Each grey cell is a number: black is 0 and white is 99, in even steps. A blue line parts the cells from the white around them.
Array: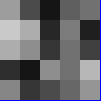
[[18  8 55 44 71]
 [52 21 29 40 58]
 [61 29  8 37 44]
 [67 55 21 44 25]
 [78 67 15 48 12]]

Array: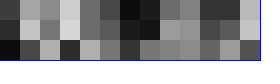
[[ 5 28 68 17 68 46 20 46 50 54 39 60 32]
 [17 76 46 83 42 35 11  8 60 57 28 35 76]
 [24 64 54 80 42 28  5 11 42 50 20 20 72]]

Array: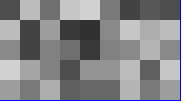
[[30 73 43 77 81 47 26 34 30]
 [53 26 50 43 22 50 53 70 53]
 [61 47 67 37 40 40 70 47 61]
 [73 26 61 22 19 53 77 67 73]
 [81 64 50 30 57 57 73 37 77]]

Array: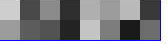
[[60 36 32 14 76 48 10 42]
 [80 28 54 18 68 60 72 22]]

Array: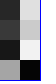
[[ 9 94]
 [15 87]
 [22 79]
 [64  2]]

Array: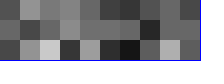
[[28 57 78 21 61 18  8 36 68 36]
 [32 57 47 51 40 25 21 32 40 28]
 [40 28 40 54 43 43 40 15 40 40]]
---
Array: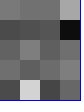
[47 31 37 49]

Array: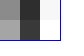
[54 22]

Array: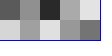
[35 62]

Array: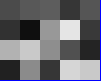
[29  6 55 83]

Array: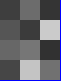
[24 23 19]

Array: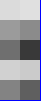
[85 54]

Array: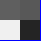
[37 14]

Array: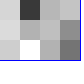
[83 69 69]

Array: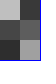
[74 36]
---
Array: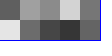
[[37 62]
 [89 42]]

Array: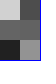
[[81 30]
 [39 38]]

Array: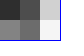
[[18 30]
 [51 42]]

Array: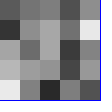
[[35 45]
 [20 55]]

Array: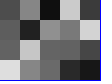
[[30 52]
 [36 13]]

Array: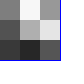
[[49 96]
 [32 68]]

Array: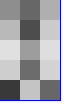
[[55 40]
 [72 30]]

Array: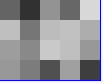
[[39 19]
 [74 46]]
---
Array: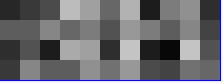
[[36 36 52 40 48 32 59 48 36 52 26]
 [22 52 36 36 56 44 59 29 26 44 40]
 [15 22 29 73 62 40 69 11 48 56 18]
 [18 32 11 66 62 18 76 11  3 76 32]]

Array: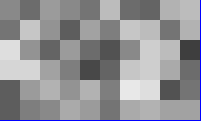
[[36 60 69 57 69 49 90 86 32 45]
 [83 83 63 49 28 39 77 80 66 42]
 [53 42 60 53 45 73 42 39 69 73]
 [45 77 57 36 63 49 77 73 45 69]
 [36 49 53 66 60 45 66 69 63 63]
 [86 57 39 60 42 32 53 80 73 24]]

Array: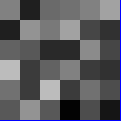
[[44 23 73 23 44 30]
 [12 57 47 63 27 19]
 [50 12 41 44 50 63]
 [73 23 38 50 23 19]
 [34 57 34  1 30  8]
 [38 34 16 16 54 27]]

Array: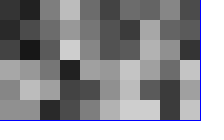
[[52 73 62 26 29 56 73 35 23 62]
 [20 13 49 73 42 26 42 39 52 29]
 [65 59 46 13 62 59 76 62 42 76]
 [16 29 42 59 46 32 23 65 39 35]
 [26  9 35 80 52 32 35 69 56 20]
 [56 56 16 29 49 69 80 80 23 76]]

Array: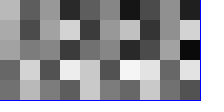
[[66 29 63 82 23 59 75 20 56 82]
 [72 36 59 16 36 52  8 29 56 12]
 [63 48 52 23 44 52 16 29 63  4]
 [44 72 48 36 78 48 40 78 44 32]
 [40 82 32 92 78 32 95 88 40 88]]

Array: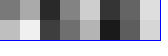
[[74 93 24 43 70 10 36 83]
 [47 66 16 51 80 20 39 86]]

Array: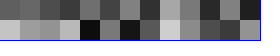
[[76 61 57 72  5 47  8 34 80 54 30 23 57]
 [37 40 30 23 43 26 50 19 65 47 16 50 12]]

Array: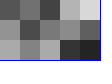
[[66 51 66 20 14]
 [57 29 47 54 37]
 [33 44 26 70 84]]

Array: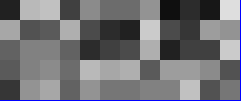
[[13 72 75 25 54 42 42 57  6 17  9 86]
 [21 57 65 38 57 46 46 50 50 75 32 46]
 [35 50 54 42 72 65 68 35 61 61 54 32]
 [38 50 50 38 17 25 29 68 13 25 25 79]
 [65 32 35 68 29 17 13 79 29 21 61 57]]
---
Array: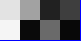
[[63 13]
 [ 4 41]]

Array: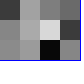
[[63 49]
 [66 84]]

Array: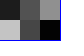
[[32 56]
 [27  1]]

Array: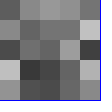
[[53 59]
 [39 45]]

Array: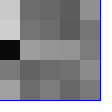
[[42 40]
 [45 42]]

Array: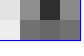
[[55 18]
 [44 40]]
